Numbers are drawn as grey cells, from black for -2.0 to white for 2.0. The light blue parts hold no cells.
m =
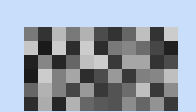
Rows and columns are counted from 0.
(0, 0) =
-0.1
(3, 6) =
0.4
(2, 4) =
1.0
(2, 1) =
0.1
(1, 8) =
-0.3
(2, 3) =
-0.4
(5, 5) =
-0.6
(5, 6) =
-0.7
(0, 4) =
0.8
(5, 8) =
-0.4
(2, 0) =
-1.5
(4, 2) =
0.0
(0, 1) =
-1.2
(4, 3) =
-0.9
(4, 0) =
-0.4
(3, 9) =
0.1
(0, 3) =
-0.1
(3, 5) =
-0.8
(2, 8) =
0.6
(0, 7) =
-0.4

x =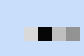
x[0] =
1.4
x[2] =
1.0
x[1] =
-1.9

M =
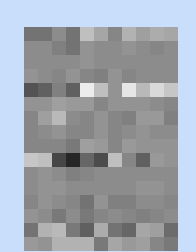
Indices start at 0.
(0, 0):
-0.2
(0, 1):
-0.2
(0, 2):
0.2
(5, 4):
0.4
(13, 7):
0.1
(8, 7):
0.4
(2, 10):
0.2
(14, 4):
-0.5
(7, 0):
0.1
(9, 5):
-0.8
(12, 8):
0.2
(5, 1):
0.3
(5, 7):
0.3
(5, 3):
0.4
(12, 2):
0.2
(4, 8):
0.9
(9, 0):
1.1
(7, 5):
0.3
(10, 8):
0.2
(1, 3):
-0.2
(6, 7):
0.0
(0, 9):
0.7
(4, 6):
0.3
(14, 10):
-0.3
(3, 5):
0.0
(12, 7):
0.0
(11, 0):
0.2
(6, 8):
0.4
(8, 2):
0.1
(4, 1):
-0.5
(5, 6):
0.3
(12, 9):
0.2
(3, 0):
0.3
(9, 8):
-0.5

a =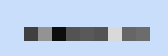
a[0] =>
-1.0
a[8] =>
-0.3
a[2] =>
-1.8

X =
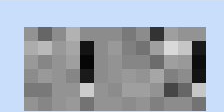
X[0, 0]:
0.3
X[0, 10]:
0.5
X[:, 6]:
[0.2, 0.4, 0.3, 0.3, 0.2, 0.3]
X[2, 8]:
0.1
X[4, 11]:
-0.4
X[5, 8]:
0.3
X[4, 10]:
-0.9
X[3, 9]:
0.6
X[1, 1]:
0.9
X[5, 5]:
0.3
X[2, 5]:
0.2
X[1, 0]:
0.7
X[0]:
[0.3, -0.4, 0.2, 0.8, 0.2, 0.2, 0.2, -0.1, 0.2, -1.2, 0.5, 0.3, 0.3]
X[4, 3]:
0.3
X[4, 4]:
1.2
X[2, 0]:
0.4
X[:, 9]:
[-1.2, 0.5, -0.3, 0.6, 0.3, 0.0]
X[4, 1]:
-0.1
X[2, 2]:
0.3
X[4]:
[-0.1, -0.1, 0.3, 0.3, 1.2, 0.3, 0.2, 0.5, 0.5, 0.3, -0.9, -0.4, 1.1]

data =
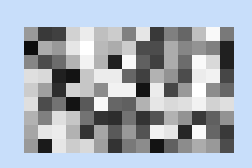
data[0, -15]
0.4
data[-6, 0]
1.5
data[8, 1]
-1.6
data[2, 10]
0.7
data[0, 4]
1.7
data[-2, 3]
0.8
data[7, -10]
0.6
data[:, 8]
[1.6, -0.8, -0.5, -1.0, -1.7, 0.8, -1.2, -0.7, 0.2]
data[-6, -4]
-0.8
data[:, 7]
[0.0, 1.2, 1.9, -0.4, 1.8, -0.5, -0.2, 0.4, -0.1]
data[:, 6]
[1.2, 0.7, -1.5, 1.7, 1.8, -0.4, -1.3, -0.6, -1.2]
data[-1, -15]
0.4
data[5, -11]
-0.6
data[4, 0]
1.2
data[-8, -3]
0.3
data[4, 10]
-0.9
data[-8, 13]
0.0
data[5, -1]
1.5
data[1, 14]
-1.5
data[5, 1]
-0.8
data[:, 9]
[-1.1, -0.8, -1.0, 0.8, 1.7, 1.6, -0.7, 1.8, -1.7]
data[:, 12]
[1.0, 0.3, 1.9, 1.7, 2.0, 1.8, -1.1, 1.9, 0.7]
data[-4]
[1.5, -0.8, -0.2, -1.7, -0.6, 1.9, -0.4, -0.5, 0.8, 1.6, 1.4, 1.5, 1.8, 1.3, 1.5]
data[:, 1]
[-1.1, 0.7, -0.8, 1.4, 0.5, -0.8, 0.0, 1.6, -1.6]
